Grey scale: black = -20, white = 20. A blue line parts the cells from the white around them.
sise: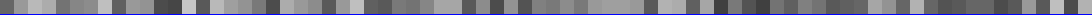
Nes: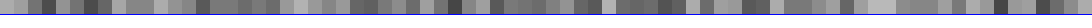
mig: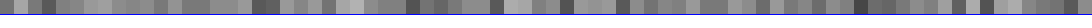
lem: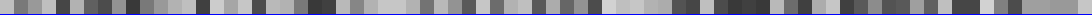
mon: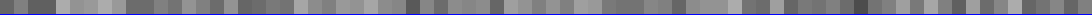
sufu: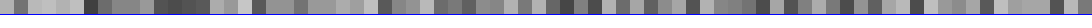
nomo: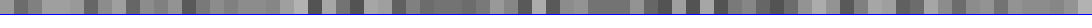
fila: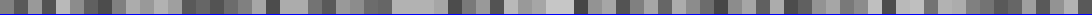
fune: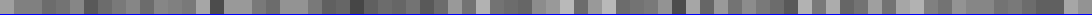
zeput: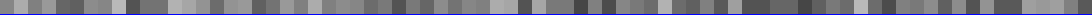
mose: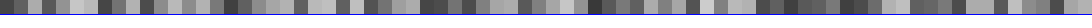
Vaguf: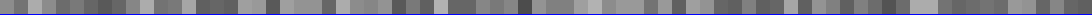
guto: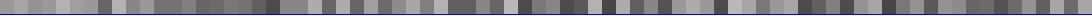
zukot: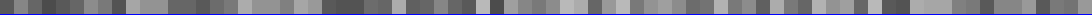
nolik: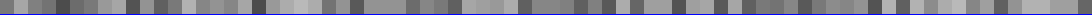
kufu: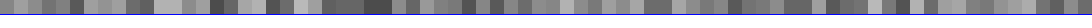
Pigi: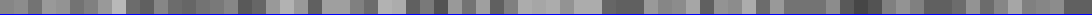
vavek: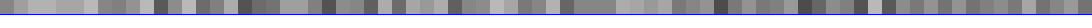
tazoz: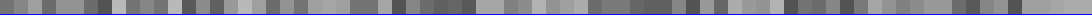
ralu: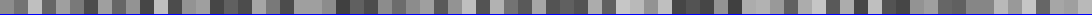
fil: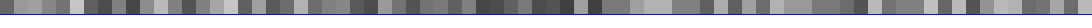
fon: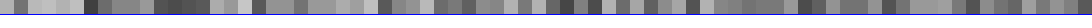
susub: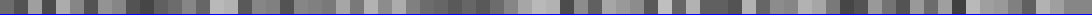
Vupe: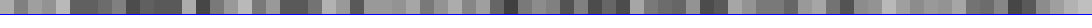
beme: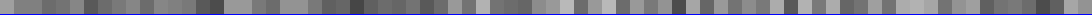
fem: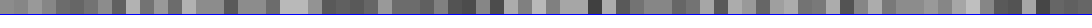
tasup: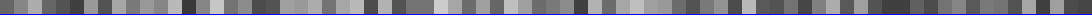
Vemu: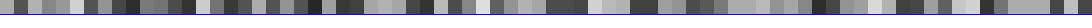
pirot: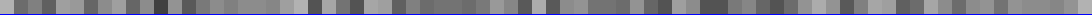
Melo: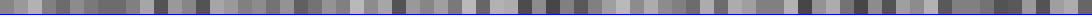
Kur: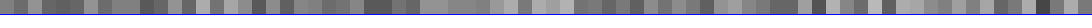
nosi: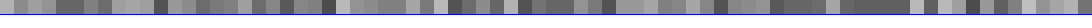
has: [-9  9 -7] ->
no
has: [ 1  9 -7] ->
yes
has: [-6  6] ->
yes
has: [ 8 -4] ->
yes
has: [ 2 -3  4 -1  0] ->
no

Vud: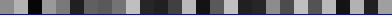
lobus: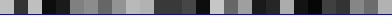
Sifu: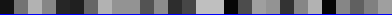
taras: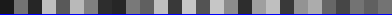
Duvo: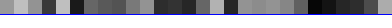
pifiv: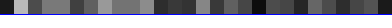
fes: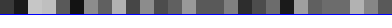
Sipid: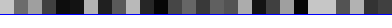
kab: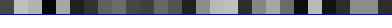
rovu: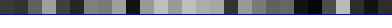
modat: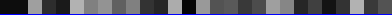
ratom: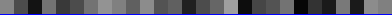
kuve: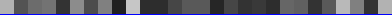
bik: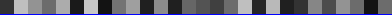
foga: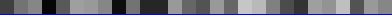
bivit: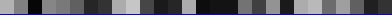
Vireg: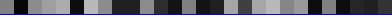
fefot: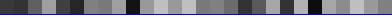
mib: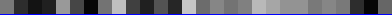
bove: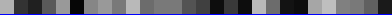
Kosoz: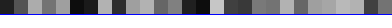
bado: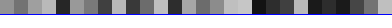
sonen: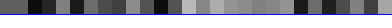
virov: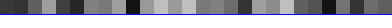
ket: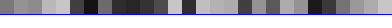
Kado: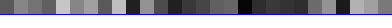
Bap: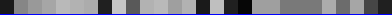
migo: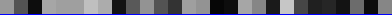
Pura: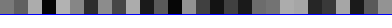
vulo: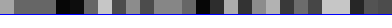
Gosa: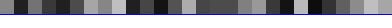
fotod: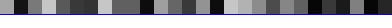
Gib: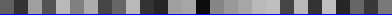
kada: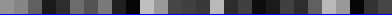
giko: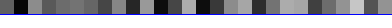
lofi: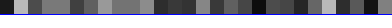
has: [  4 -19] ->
yes
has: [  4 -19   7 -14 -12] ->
no
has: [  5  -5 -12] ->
no
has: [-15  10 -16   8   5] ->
no

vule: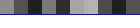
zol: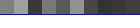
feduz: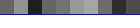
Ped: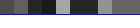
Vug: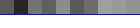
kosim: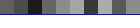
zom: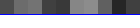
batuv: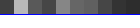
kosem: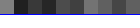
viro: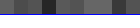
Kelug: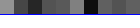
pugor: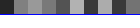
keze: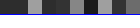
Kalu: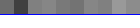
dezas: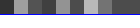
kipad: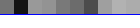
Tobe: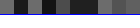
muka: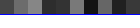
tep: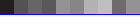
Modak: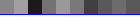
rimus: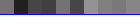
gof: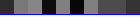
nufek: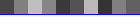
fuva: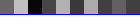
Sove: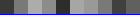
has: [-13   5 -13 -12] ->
yes
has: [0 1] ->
yes
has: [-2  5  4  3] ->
no
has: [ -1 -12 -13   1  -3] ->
no
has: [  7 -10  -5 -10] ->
yes
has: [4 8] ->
no

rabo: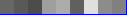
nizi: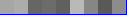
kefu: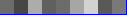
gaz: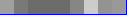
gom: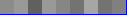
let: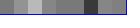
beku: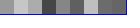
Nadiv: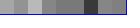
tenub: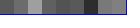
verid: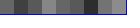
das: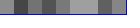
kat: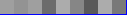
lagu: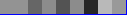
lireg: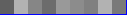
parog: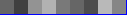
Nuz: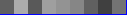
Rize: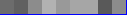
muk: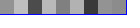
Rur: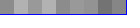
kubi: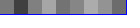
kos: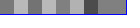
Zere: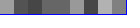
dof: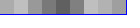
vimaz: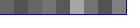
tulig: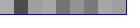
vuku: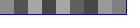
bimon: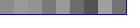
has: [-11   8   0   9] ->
no
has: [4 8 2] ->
yes

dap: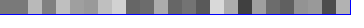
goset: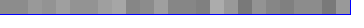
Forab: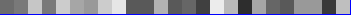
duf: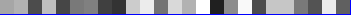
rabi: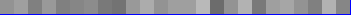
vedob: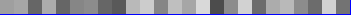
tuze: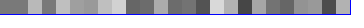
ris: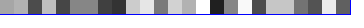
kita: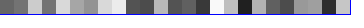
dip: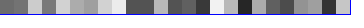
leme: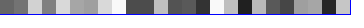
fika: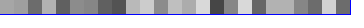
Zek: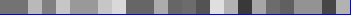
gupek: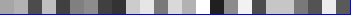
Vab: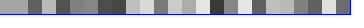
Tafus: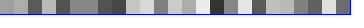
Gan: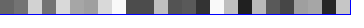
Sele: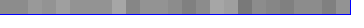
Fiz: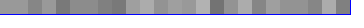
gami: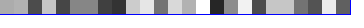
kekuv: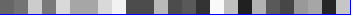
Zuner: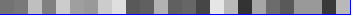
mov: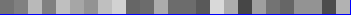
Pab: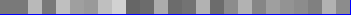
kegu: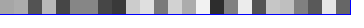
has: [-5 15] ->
yes
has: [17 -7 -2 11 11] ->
no
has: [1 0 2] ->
yes
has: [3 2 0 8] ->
yes
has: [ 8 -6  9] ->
no
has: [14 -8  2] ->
yes
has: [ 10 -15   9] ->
yes

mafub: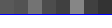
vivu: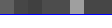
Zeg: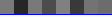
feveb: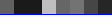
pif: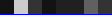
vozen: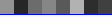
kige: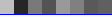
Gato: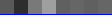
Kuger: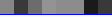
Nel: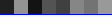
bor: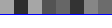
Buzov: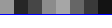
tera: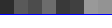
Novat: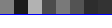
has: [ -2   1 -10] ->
no
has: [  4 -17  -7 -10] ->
no
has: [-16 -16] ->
yes
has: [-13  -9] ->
no
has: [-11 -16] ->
no

